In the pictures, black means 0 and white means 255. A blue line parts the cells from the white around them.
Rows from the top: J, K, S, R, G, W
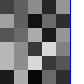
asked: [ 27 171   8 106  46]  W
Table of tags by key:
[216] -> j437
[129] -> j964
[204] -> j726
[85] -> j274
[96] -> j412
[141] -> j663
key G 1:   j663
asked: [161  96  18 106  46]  K
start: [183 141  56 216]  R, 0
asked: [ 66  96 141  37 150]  J
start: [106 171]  S, 1

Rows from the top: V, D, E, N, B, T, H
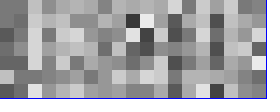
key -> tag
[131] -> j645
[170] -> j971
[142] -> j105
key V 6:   j971
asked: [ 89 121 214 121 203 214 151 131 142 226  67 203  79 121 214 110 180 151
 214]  E
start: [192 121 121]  T, 0
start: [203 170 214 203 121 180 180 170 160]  T, 8
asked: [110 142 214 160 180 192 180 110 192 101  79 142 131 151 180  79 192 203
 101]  N
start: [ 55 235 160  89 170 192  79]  D, 9
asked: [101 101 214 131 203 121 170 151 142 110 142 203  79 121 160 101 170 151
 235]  B

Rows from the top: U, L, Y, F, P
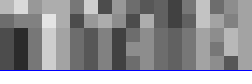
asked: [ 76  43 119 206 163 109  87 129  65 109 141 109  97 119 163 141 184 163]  Y
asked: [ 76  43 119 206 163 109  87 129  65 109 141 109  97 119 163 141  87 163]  P
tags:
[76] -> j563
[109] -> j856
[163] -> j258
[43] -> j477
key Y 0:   j563

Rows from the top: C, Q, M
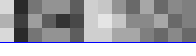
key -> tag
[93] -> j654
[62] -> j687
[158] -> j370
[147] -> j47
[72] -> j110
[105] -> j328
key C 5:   j654
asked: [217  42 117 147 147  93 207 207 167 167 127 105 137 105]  M
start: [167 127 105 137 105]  M, 9
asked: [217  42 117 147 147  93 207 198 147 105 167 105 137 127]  C

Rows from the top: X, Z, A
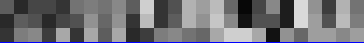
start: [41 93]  Z, 0
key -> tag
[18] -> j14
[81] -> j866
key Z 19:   j866

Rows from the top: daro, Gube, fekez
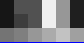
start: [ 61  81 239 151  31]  Gube, 1
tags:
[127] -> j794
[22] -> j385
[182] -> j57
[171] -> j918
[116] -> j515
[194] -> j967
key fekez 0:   j515

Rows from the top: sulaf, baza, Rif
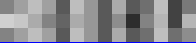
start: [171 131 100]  baza, 2
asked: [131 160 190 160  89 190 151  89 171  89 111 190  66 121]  sulaf
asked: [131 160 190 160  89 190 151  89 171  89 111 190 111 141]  Rif
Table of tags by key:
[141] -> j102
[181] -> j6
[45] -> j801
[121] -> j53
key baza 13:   j6
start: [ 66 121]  sulaf, 12

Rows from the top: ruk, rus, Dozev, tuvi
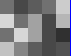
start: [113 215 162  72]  Dozev, 0
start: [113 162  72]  rus, 1
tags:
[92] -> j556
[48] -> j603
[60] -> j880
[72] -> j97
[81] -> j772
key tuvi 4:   j772
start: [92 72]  tuvi, 2
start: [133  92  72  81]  tuvi, 1
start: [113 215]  Dozev, 0

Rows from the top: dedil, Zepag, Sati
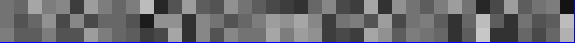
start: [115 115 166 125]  Sati, 17
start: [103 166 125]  dedil, 1
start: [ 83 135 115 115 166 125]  Sati, 15
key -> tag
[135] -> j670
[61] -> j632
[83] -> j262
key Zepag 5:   j670
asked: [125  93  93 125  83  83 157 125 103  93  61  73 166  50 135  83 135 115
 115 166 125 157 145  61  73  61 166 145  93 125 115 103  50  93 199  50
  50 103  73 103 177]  Sati
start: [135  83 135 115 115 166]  Sati, 14

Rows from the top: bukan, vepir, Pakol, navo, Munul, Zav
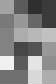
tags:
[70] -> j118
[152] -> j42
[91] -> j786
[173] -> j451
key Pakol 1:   j451
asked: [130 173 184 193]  Pakol

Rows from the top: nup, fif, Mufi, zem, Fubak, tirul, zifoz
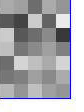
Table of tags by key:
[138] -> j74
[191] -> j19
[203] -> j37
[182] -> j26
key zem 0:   j19
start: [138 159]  zem, 2
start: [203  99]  fif, 2

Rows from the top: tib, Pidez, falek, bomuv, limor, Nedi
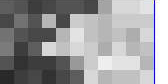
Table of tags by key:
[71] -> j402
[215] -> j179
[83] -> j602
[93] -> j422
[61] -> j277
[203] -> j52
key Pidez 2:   j602
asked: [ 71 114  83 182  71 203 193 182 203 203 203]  Pidez
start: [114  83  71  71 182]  falek, 0

